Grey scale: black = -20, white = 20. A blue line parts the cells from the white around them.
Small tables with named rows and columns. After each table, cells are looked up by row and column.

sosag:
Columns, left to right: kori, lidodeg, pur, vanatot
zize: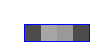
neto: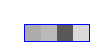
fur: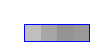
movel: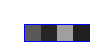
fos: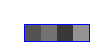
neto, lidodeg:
9
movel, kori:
-6
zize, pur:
4
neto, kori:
7
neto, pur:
-6
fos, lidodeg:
-2
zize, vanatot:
-8
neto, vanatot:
14
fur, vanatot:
4
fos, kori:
-7
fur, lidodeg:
6
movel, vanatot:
-15

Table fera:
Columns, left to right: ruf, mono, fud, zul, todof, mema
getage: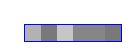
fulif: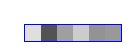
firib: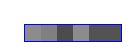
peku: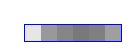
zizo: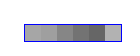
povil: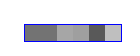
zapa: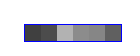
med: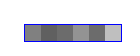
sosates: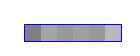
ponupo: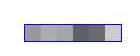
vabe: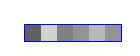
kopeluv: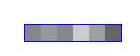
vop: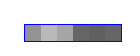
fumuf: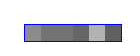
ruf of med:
0
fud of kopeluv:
1
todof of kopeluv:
5
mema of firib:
-7
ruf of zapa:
-10
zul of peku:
-1
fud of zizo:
1
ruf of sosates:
0
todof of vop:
-5
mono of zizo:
5
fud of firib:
-8
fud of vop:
6
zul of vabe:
3
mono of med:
-5
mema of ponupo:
12
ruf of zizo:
6
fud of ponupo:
6
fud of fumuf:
-2
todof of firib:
-7
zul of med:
3

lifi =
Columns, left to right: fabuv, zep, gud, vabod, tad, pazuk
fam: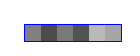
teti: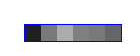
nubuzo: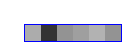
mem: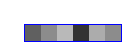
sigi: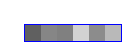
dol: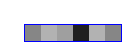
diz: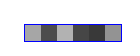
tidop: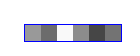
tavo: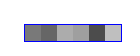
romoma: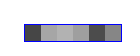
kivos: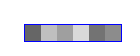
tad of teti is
-1
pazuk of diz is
3
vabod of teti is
0
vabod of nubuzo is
5
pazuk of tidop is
-2
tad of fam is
9

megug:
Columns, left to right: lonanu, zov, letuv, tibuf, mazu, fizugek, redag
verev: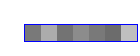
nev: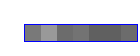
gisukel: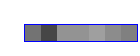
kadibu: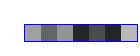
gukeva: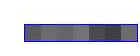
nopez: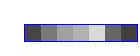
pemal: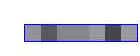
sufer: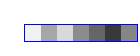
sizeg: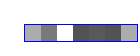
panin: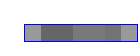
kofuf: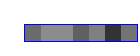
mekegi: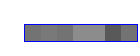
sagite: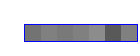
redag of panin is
4
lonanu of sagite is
-2
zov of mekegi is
-1
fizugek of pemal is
-9
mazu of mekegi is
2
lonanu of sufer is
18
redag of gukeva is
-3
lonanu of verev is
-1
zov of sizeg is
-1
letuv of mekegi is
-2
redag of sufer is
1
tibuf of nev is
-2
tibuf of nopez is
8
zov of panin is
-4
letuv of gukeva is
-4
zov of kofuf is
2
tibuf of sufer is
2
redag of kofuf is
-2
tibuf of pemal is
1

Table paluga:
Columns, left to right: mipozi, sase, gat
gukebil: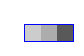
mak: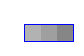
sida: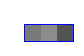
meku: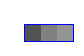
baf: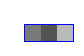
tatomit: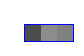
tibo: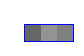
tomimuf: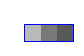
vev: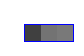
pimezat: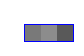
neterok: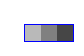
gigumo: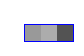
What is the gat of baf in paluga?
9
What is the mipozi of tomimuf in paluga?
9
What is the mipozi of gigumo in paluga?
4
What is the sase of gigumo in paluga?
7
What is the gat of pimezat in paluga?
-6
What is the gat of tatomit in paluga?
0
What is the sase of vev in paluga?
-2
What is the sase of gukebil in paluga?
7
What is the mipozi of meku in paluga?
-7
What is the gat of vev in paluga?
-1
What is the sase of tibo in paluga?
3
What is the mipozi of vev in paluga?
-10
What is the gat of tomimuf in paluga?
-6

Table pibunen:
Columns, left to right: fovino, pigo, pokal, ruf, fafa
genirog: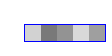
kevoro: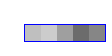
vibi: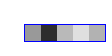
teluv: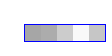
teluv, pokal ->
12
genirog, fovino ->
13
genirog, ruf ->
14
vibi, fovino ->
4
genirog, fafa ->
5
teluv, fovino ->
6
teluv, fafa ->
11
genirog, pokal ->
3
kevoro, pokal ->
5
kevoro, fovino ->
10
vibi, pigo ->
-13
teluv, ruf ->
19
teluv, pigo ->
7
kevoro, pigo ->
12
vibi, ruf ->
15
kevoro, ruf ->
-3
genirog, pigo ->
-1
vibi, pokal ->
9
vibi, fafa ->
8

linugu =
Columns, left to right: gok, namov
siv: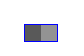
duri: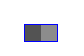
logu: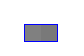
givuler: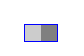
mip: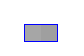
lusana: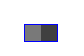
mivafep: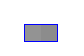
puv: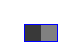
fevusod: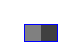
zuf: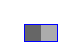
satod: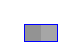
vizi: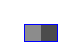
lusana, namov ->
-10
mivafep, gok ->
3
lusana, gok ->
-1
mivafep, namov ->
2
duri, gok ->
-7
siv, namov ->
3
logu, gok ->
0
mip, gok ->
6
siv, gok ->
-6
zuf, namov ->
7
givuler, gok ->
12
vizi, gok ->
2
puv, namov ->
0
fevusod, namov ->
-10
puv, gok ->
-11
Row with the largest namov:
zuf

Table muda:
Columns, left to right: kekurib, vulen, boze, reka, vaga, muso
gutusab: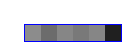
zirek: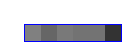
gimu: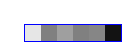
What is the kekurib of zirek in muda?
0
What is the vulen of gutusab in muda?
-3
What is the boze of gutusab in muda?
1
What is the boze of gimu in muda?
5
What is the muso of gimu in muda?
-17
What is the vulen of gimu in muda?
0
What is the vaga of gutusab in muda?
1
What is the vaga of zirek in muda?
-2
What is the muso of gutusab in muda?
-15
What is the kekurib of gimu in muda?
16
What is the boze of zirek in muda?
-1
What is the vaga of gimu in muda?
1
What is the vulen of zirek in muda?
-4
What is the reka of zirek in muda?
-2
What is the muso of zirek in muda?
-12
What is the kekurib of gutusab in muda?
2
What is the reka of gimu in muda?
0
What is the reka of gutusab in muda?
-1

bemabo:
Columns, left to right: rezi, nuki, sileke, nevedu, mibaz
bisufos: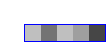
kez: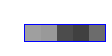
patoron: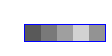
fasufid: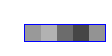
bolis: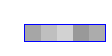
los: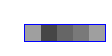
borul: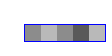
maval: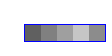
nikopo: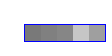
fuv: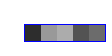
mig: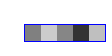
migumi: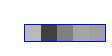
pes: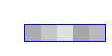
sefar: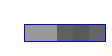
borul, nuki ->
9
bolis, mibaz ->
7
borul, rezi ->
2
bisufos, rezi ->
10
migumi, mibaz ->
5
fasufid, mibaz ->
3
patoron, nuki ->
-1
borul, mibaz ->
9
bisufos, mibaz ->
-9
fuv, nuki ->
4
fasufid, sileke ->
-3
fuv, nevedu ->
-7
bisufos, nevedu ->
5
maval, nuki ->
0
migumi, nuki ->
-10
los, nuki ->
-9
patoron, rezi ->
-6
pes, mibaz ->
9
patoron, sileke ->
5
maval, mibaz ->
2

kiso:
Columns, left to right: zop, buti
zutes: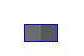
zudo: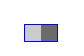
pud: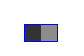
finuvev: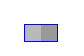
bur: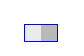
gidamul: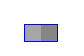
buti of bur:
9
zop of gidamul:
6
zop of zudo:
12
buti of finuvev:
4
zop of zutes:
-3
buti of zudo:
-3
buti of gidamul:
1
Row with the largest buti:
bur

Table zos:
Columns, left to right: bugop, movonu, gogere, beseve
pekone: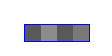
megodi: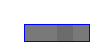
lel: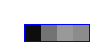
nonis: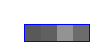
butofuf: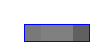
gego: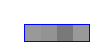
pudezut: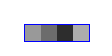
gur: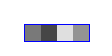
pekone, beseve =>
-1
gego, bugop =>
4
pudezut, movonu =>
-3
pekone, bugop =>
-6
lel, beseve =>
2
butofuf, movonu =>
0
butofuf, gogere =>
0
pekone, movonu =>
2
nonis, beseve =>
-3
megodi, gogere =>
-3

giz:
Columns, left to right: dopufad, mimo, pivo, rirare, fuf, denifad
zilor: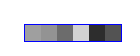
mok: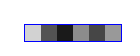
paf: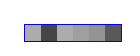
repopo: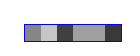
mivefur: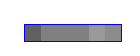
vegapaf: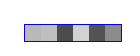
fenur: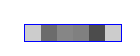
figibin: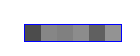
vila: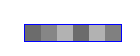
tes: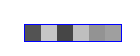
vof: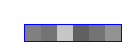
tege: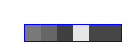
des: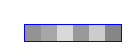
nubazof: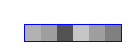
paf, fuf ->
3
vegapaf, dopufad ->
9
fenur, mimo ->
-3
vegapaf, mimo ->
10
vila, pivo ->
8
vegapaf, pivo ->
-8
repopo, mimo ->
11
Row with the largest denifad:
fenur

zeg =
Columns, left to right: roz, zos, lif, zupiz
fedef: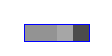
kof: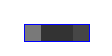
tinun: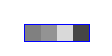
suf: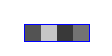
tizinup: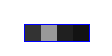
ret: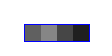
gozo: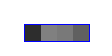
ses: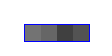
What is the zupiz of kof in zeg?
-9
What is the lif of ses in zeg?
-10
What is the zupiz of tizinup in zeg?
-17
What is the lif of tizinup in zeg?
-15
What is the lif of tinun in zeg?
14
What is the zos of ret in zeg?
1
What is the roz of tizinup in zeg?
-12
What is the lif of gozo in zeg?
-1
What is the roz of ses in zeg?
-2
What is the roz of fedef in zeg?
3
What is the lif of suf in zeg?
-11
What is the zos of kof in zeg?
-12
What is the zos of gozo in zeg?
0
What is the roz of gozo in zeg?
-13
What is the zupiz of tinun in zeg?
-9
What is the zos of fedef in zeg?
3
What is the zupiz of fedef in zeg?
-8
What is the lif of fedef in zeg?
6
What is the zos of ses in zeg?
-4
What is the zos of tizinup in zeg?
4
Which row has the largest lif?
tinun

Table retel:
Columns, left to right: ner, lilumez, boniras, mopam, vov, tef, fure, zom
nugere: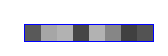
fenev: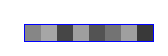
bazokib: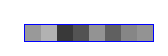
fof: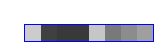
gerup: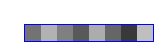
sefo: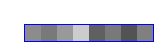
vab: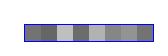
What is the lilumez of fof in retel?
-10
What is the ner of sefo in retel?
2
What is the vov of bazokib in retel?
3
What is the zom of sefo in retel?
0
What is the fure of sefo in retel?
-7
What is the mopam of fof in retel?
-11
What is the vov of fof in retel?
11
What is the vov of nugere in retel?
8
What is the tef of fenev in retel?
-2
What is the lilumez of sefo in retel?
-1
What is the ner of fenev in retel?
1
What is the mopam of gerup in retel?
-6
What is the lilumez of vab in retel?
-4
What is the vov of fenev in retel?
-7
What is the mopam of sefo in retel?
12
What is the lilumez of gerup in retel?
8
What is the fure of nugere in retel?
-10
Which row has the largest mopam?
sefo

